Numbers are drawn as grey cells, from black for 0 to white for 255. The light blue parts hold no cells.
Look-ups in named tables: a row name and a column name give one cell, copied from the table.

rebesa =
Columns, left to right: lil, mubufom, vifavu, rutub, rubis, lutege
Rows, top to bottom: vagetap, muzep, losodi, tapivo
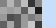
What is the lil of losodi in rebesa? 152
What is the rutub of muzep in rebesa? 94
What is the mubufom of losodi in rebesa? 78
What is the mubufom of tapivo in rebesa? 166
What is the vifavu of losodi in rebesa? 90
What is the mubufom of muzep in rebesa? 157
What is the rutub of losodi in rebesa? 153
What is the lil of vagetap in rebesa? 131
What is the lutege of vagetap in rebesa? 134
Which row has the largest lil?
muzep

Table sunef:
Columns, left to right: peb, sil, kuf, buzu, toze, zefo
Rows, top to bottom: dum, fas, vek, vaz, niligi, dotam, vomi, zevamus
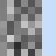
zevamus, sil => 190
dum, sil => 177
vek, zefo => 154
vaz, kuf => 124
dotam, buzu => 91
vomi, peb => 143
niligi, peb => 144
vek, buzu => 157
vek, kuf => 95
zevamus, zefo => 164
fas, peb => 127
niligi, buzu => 122
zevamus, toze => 65
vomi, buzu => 98
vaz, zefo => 183
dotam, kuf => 136
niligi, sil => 90
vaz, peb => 153
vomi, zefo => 85
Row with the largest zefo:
vaz

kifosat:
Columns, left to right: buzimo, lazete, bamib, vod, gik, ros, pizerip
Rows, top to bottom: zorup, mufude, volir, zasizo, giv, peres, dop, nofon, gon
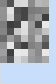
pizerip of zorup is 177
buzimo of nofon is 159
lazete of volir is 213
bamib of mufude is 81
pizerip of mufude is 131
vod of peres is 195
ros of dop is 139
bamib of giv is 202
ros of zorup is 183
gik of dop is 129
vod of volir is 69
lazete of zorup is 82
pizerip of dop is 85
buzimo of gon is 141
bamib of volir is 88
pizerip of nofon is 232
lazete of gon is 89
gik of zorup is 139
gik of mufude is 122

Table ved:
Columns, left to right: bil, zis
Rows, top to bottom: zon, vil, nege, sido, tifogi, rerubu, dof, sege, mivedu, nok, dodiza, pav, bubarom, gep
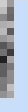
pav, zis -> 138
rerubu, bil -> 151
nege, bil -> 137
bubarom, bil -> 121
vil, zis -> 109
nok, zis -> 120
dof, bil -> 87
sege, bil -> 113
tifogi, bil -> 185
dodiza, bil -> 95
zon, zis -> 155
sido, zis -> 180
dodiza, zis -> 140
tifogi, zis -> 91
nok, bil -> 96
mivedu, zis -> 162
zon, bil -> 206
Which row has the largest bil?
zon

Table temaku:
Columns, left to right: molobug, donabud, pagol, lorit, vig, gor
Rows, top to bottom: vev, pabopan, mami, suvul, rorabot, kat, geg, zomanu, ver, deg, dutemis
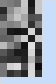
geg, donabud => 138
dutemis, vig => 217
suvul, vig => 50
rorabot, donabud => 27
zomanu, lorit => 30
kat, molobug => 97
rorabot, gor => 38
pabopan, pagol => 181
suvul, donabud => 129
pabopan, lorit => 193
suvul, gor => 127
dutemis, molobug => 118
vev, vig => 25
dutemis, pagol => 69
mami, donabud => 162

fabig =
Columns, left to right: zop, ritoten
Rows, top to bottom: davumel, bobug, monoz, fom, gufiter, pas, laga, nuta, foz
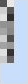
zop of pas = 207
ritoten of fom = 143
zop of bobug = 208
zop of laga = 162
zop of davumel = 85
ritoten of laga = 152
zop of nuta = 224
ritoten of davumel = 232
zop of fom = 146

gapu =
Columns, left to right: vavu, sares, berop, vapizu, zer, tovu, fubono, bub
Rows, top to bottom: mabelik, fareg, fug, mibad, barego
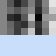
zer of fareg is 137
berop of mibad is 62
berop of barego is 60
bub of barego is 217
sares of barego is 108
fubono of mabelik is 130
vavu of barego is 133
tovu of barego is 41
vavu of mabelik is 133
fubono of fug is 150
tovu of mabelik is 60
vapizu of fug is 89
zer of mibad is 133
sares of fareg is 107
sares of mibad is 102
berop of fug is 30
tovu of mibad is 51
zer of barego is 197

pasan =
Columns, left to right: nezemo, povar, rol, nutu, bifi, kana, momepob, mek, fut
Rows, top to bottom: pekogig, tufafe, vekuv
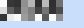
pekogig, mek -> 48
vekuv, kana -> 251
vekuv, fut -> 144
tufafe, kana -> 67
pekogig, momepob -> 187
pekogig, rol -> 50
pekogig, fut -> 112
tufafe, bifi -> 128
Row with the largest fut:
vekuv

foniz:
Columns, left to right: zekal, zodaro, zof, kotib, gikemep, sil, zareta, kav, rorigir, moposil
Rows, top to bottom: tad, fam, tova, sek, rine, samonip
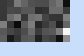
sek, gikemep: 125
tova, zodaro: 107
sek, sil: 38
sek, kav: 79
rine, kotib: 76
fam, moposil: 59
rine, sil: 59
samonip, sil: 33
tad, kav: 101
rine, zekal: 88
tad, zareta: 76
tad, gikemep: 81
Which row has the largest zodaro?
tova

